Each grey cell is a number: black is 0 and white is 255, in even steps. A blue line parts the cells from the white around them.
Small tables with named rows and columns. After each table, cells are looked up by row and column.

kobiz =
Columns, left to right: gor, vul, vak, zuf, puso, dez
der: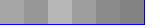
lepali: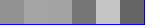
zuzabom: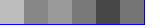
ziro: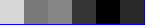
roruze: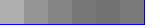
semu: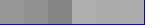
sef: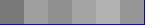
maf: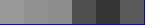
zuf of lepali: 118
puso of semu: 171
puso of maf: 53
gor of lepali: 146
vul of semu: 145
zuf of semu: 175
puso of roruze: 114
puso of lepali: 197
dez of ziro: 41
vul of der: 151
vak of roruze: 133
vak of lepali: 163
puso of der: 139
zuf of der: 158
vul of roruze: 149
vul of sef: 159
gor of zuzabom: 189
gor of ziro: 215
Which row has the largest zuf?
semu

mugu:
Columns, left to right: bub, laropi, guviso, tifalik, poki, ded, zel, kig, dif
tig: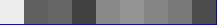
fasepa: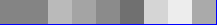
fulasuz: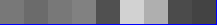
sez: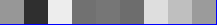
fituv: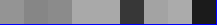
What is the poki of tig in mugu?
137
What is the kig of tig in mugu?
121
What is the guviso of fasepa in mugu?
186
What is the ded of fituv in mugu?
55
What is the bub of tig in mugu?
237
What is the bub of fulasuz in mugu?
120
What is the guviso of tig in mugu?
102

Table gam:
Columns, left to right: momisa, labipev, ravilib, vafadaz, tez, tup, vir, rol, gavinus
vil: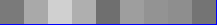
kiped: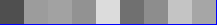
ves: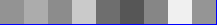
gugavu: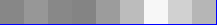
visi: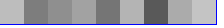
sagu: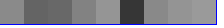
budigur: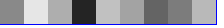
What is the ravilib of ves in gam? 140
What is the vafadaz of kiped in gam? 146
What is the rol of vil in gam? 142
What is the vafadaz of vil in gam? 175
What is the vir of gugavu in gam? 247
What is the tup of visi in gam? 180
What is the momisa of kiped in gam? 79
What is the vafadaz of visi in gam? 162
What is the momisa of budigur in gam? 137
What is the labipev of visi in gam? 125

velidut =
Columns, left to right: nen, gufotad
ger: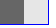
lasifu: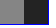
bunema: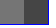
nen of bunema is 117
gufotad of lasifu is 35
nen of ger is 102
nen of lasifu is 133
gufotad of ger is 230
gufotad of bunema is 69

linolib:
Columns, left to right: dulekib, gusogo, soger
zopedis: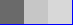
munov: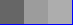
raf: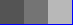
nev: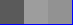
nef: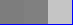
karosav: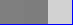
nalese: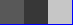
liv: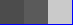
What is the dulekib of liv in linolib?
76
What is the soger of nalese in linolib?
198
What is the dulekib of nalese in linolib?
88
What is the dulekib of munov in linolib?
102
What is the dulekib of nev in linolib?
90
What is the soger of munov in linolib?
173
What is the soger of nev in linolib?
146
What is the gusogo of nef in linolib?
128

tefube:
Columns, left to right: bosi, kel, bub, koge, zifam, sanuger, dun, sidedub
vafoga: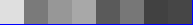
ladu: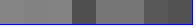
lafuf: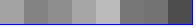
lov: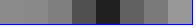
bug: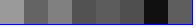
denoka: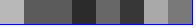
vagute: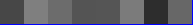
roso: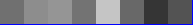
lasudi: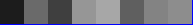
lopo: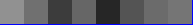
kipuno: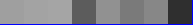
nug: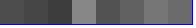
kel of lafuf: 131
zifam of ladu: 118
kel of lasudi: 106
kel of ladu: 129
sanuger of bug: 79
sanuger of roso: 104
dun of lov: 122
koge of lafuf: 165
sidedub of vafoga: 70
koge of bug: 82
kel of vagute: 127
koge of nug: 135
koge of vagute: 84
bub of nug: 61
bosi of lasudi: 28

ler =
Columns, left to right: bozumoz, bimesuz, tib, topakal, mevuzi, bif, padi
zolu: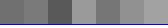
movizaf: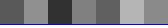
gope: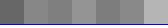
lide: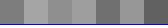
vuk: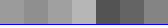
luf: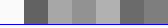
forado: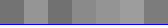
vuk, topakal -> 182
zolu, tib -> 89
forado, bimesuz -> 149
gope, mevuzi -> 125
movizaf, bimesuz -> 144
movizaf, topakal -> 128
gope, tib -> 127
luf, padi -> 126

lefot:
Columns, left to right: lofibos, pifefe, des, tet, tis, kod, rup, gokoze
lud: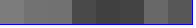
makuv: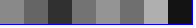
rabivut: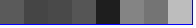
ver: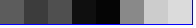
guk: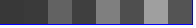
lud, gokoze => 87
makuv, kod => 111
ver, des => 79
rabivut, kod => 132
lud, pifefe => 114
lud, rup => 104
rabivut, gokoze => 189
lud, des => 113
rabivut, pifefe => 69
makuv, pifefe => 101

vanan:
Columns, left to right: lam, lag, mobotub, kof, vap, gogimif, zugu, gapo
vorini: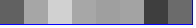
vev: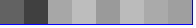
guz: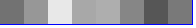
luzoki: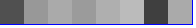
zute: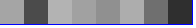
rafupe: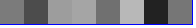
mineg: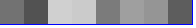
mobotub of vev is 167
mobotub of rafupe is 157
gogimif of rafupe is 184
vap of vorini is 159
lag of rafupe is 76
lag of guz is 151
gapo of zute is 47
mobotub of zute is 179
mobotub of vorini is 209
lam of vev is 98
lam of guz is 114
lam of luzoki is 80
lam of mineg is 114
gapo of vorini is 107
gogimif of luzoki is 187
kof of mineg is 203
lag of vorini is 166
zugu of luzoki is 63
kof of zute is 161
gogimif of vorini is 163

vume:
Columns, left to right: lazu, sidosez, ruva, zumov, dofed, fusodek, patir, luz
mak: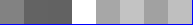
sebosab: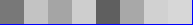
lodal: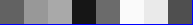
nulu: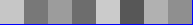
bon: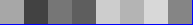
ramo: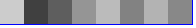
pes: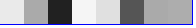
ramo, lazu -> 204
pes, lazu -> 234
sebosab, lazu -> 120
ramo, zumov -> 149
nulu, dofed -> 203
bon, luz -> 133
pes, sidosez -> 170
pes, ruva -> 33
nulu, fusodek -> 87
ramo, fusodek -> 130
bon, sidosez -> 66
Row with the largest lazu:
pes

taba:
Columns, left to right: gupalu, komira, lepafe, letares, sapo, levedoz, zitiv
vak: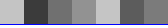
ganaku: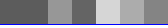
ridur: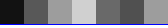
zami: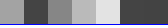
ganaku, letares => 100
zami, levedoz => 68
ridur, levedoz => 80
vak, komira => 59
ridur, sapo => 105
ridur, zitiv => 157
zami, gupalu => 163
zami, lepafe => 134
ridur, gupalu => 18
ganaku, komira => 92
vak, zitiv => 123
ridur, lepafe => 157
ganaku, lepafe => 151
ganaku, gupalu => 92
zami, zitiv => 67
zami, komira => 68
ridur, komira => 88
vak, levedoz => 92
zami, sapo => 227

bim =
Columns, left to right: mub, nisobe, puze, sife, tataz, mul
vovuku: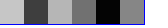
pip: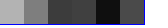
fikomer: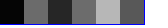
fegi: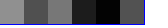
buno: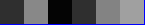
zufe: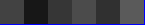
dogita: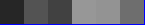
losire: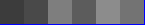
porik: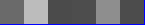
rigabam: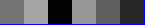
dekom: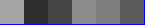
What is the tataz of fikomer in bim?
183
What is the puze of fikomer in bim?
38
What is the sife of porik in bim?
77
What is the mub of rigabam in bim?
115
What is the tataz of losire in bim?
140
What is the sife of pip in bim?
64
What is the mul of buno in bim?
160
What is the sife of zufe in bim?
75
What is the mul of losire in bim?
115
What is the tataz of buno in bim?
131
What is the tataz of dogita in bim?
147
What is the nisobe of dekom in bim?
46
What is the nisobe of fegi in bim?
80
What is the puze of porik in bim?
75

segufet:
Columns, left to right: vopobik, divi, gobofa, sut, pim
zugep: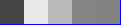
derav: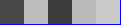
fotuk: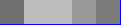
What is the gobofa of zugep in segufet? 186
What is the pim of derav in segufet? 202
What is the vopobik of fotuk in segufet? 113
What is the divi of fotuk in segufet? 190
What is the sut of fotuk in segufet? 153
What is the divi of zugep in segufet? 232
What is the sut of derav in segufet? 185
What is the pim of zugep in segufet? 130
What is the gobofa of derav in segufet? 59
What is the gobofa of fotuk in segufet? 190
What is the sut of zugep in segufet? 133
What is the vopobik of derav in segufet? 72
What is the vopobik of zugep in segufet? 68
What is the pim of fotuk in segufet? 122
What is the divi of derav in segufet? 189

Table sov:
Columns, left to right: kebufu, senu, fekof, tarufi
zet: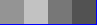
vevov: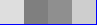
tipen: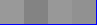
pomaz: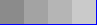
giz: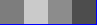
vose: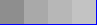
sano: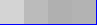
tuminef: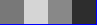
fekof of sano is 176
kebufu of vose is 142
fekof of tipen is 152
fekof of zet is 119
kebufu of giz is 125
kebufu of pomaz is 139
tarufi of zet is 82
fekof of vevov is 143
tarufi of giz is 77
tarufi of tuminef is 45
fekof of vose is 183
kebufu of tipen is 153
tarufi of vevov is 206
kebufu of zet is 148

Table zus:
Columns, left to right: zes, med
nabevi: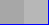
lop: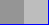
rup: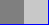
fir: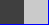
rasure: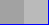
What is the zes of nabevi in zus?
167
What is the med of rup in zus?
200
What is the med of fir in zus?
202
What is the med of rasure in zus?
186
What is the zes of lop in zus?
149
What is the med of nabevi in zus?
183
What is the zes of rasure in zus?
162
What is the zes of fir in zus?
63
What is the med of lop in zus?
189
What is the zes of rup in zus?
127

